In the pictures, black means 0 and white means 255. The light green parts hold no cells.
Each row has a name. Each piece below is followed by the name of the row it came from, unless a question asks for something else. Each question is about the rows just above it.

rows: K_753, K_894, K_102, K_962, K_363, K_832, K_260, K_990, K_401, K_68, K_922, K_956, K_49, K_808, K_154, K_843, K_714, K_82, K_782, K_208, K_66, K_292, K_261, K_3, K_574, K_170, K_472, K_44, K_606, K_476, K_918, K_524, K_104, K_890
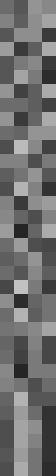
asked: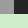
K_714
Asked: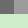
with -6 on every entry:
[102,150]

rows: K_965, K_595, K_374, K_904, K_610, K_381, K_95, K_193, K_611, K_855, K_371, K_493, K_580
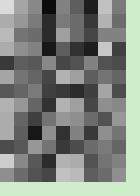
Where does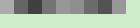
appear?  K_611
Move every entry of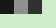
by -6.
[17,137,43]
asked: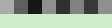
K_855
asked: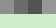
K_611
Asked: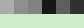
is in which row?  K_904
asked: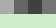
K_611

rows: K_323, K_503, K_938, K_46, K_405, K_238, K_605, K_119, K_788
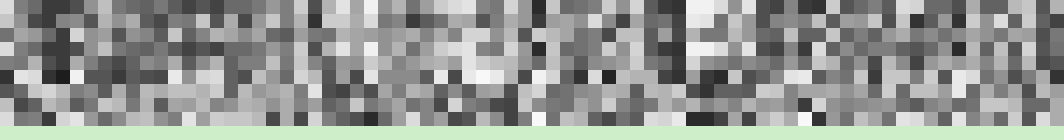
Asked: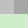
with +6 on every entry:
[197,171]
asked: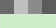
K_405
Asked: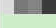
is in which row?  K_503

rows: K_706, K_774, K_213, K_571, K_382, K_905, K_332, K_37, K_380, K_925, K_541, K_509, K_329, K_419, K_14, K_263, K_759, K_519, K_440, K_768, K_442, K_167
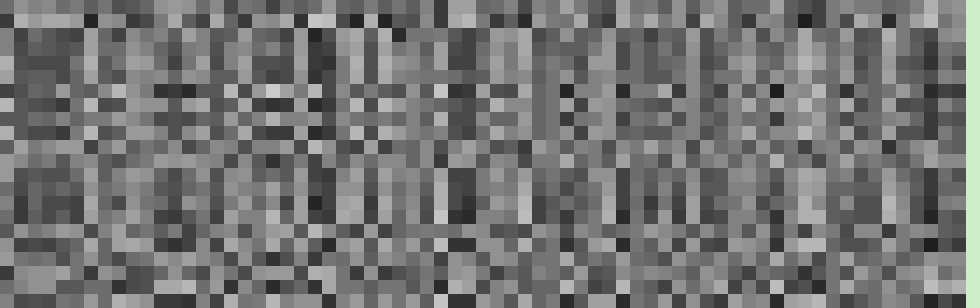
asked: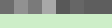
K_571
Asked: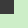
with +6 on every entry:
[64]
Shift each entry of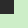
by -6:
[37]
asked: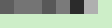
K_442
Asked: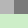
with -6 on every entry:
[176,116]
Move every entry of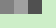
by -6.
[123,154,74]
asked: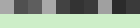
K_37

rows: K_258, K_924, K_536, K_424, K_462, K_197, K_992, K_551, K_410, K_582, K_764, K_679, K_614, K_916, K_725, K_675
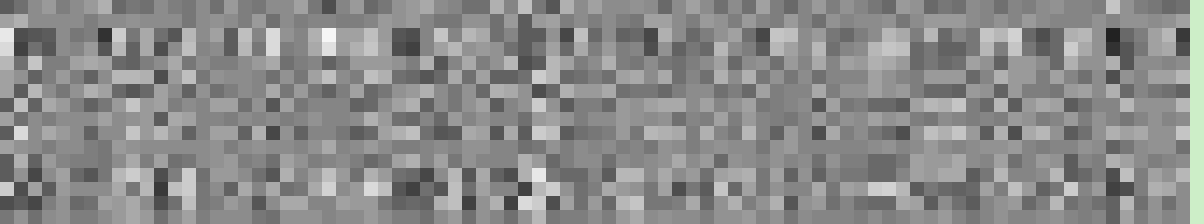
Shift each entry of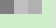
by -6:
[120,185,170]
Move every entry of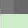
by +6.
[125,111]
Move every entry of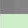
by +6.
[132,139]
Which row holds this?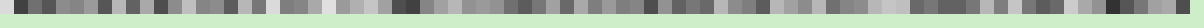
K_424
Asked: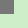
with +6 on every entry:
[125]

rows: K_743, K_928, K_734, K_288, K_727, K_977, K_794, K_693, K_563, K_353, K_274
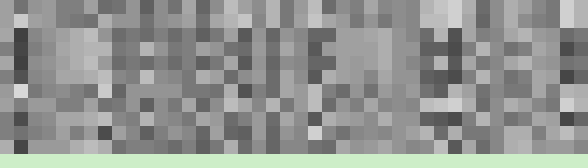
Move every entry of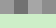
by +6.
[160,120,172,147]
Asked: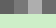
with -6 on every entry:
[90,114,168,102]
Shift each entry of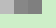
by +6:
[194,141,133]
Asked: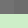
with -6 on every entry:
[108,102]
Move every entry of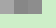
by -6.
[160,129,135]
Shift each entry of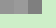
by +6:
[154,160,133]

